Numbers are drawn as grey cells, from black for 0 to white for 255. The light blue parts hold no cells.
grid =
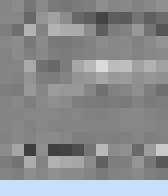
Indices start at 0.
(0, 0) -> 133
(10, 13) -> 131
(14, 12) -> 128
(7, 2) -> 151
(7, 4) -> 155
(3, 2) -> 120
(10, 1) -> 135
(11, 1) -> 135
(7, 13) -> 111
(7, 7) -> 133
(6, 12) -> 149
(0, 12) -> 135
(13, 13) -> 89
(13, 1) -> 115
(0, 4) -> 121
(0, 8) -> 141
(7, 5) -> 151
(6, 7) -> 152
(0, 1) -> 139
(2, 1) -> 110
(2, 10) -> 129
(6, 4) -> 124
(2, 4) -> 179
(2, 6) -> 170
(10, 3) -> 135
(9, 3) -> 136
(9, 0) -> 132
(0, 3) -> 137
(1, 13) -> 108
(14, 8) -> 122
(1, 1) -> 134
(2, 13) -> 86
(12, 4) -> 64

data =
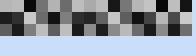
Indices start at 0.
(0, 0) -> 182
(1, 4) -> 18
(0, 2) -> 9
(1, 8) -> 99
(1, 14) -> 74
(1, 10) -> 94
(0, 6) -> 189
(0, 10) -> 119
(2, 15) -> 110
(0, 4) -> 179
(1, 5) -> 127
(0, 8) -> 187
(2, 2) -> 126
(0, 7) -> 170

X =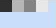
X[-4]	48
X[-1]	232
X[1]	182

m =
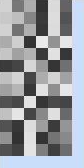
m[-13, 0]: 210
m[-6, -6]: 160
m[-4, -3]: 136
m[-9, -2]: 225
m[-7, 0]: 191
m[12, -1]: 109
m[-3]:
[82, 55, 220, 157, 59, 149]
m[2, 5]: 92
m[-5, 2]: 227
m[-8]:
[59, 69, 214, 153, 53, 112]
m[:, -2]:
[218, 221, 220, 146, 225, 53, 211, 143, 74, 223, 59, 116, 63]
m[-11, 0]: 210
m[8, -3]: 53
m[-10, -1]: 230
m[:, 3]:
[50, 58, 54, 233, 57, 153, 172, 226, 53, 136, 157, 52, 126]
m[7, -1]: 231
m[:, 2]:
[173, 134, 175, 52, 179, 214, 70, 56, 227, 69, 220, 225, 227]
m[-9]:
[197, 161, 179, 57, 225, 55]
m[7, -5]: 181
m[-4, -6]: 193

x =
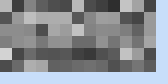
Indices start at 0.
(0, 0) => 184
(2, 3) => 78
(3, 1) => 142
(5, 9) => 80
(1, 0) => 84
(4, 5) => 87
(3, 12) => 165
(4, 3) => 85
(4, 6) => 65
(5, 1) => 106
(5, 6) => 107
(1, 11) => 69
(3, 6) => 108
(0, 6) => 185
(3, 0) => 127
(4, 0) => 211
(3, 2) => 148
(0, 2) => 131
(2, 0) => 141
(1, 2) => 190
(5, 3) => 166
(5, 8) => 105
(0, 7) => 76
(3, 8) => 146

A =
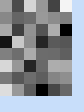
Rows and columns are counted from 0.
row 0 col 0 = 163
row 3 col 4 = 90
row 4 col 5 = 95
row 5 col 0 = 215
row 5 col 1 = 151
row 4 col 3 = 108
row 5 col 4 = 173
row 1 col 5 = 127
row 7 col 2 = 91
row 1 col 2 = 109
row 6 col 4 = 133
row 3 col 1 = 200
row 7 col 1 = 152
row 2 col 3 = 84
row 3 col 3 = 37
